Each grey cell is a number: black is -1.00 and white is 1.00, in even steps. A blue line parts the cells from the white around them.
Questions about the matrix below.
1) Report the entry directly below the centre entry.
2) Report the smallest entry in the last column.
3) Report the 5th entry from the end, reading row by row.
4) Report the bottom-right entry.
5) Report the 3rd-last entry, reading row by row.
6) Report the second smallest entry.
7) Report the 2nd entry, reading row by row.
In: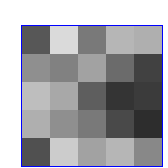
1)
-0.05
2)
-0.65
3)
-0.37
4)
0.07
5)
0.27
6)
-0.59
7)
0.71

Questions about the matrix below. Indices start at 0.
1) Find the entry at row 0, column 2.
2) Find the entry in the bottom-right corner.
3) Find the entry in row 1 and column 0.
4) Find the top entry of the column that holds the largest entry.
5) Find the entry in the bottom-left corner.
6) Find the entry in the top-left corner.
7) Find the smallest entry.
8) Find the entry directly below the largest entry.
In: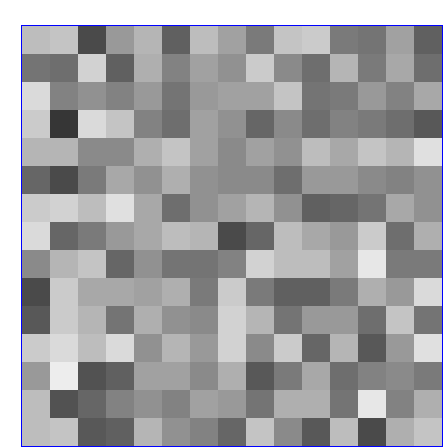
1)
-0.42
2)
0.54
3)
-0.09
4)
0.54
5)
0.48
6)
0.48
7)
-0.58
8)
-0.36

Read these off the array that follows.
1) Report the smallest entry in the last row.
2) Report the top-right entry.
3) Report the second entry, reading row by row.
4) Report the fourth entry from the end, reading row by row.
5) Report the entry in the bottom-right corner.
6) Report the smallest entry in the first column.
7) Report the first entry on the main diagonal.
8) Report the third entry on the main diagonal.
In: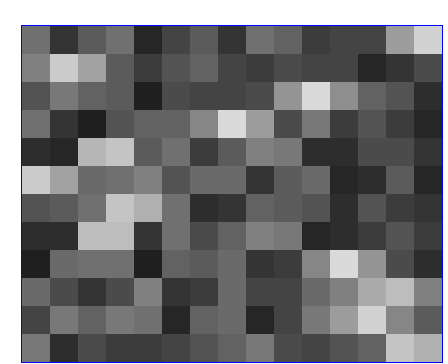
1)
-0.65
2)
0.65
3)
-0.59
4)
-0.35
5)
0.38
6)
-0.76
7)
-0.12
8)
-0.23

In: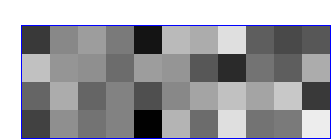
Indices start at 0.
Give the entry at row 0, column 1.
0.07
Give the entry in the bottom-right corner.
0.86
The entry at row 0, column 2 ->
0.23
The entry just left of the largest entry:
-0.04
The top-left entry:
-0.55
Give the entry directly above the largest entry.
-0.55
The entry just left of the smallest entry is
0.02
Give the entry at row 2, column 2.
-0.21
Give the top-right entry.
-0.32
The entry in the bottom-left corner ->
-0.49
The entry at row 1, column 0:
0.51
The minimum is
-0.99
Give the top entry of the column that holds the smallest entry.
-0.84

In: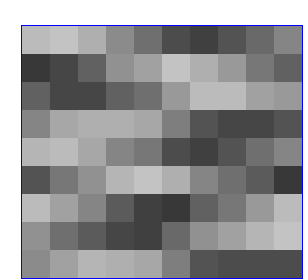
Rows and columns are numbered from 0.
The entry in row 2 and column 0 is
-0.24
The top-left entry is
0.47
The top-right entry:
0.04
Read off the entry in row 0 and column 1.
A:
0.53
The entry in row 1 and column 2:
-0.24
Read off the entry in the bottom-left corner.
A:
0.09
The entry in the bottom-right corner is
-0.40
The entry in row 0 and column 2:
0.37
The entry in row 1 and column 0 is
-0.56
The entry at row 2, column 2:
-0.45
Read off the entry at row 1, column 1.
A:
-0.45

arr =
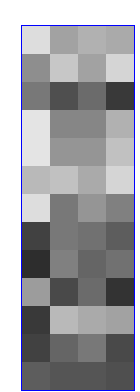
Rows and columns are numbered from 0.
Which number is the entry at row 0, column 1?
0.27
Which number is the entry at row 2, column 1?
-0.38
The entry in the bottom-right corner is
-0.38
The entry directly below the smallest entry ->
0.22
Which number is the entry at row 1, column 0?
0.11
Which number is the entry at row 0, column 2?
0.39
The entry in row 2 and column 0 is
-0.06
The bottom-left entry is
-0.27
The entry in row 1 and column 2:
0.27
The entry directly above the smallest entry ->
-0.49
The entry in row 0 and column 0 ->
0.73
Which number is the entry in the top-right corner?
0.33

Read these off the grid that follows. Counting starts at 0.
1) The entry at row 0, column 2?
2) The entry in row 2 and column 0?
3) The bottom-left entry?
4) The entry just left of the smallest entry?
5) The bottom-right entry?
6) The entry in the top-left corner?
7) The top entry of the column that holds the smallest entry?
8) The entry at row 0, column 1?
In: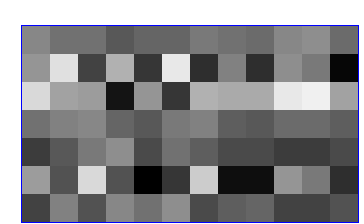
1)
-0.11
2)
0.70
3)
-0.48
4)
-0.36
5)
-0.36
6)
0.06
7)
-0.21
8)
-0.11

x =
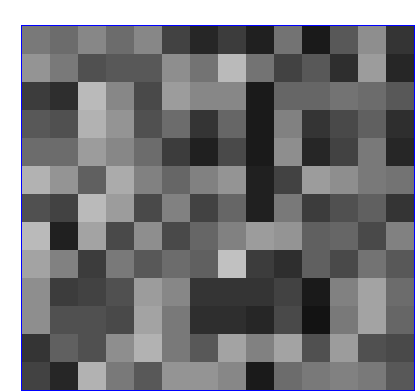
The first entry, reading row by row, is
-0.05
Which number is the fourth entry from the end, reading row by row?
-0.05
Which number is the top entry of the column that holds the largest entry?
-0.53
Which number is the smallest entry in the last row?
-0.80
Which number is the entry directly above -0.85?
-0.80
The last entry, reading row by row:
-0.31
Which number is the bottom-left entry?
-0.48
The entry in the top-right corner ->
-0.59
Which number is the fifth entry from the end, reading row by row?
-0.15
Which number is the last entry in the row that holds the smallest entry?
-0.20
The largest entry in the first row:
0.11
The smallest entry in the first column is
-0.59
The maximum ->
0.51
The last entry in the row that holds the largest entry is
-0.31
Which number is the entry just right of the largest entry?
-0.53
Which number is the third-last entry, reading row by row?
0.01
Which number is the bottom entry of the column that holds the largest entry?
0.06
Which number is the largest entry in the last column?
0.01
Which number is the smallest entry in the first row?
-0.80
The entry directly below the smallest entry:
-0.37
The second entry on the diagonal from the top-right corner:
0.22
